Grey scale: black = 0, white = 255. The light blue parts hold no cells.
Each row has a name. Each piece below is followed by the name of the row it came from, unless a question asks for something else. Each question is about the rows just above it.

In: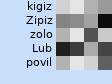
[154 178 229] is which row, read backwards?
kigiz
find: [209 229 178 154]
kigiz
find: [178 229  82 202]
zolo
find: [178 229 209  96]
povil
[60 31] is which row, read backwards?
Lub
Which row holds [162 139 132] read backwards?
Zipiz

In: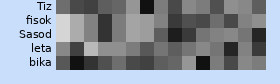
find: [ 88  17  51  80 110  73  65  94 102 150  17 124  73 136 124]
bika
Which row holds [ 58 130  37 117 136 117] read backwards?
leta
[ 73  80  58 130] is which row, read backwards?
fisok
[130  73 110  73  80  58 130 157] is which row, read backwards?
fisok
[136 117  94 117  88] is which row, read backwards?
leta

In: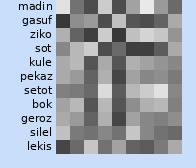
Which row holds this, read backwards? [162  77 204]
madin
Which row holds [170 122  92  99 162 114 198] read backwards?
lekis

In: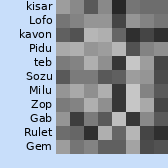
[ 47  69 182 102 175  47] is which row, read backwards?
Rulet
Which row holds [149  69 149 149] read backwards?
Lofo
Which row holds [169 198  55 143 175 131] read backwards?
Zop
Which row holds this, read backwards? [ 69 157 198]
teb
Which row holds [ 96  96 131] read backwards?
Gem

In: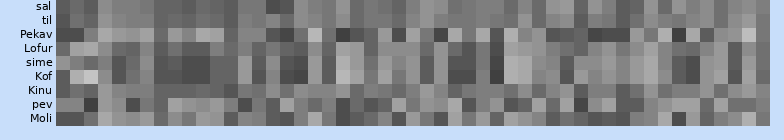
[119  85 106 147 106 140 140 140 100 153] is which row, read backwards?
Lofur
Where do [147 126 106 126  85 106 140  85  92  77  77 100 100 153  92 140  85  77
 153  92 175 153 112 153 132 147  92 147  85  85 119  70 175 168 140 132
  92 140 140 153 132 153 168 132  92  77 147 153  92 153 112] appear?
sime
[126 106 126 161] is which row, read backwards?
pev
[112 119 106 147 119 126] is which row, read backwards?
sal
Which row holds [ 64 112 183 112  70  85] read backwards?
Pekav

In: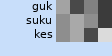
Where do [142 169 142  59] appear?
suku
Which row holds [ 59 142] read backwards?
suku
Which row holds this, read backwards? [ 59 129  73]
guk
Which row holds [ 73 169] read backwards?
kes

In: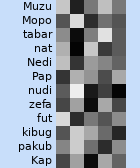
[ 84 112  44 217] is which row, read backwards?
Mopo
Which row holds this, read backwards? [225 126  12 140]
tabar

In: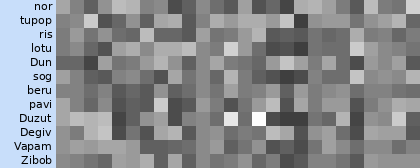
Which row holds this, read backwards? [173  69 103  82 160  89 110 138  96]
nor
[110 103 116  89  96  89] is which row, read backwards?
ris
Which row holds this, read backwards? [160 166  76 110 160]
Degiv
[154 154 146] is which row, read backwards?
tupop
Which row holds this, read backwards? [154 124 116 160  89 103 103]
ris
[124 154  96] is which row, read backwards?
beru

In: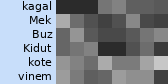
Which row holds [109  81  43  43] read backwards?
Kidut
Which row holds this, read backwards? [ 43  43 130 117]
Kidut

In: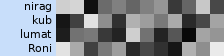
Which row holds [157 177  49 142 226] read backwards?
kub
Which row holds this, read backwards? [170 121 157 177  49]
kub
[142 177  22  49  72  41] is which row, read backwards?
Roni
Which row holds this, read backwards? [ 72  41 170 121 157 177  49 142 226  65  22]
kub

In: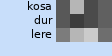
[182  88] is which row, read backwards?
kosa
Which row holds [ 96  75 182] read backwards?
kosa
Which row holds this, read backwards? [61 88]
dur
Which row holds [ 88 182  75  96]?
kosa
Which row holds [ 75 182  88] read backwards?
kosa

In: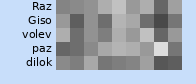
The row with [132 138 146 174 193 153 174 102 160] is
Raz
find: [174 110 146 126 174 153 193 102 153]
volev
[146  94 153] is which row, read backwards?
Giso
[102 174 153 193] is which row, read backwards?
Raz
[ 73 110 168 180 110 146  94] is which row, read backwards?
Giso
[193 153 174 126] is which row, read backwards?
volev

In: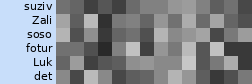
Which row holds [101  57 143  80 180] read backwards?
soso
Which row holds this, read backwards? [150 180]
det
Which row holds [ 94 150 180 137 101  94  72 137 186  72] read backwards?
det
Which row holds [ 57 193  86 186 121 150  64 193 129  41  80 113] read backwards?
fotur
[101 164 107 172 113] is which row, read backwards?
Zali
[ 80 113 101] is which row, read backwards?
soso
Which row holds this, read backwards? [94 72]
det

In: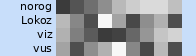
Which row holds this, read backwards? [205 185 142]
norog
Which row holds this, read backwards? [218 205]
norog
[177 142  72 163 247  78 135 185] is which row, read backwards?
Lokoz
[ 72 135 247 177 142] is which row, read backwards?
vus
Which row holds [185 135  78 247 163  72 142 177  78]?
Lokoz

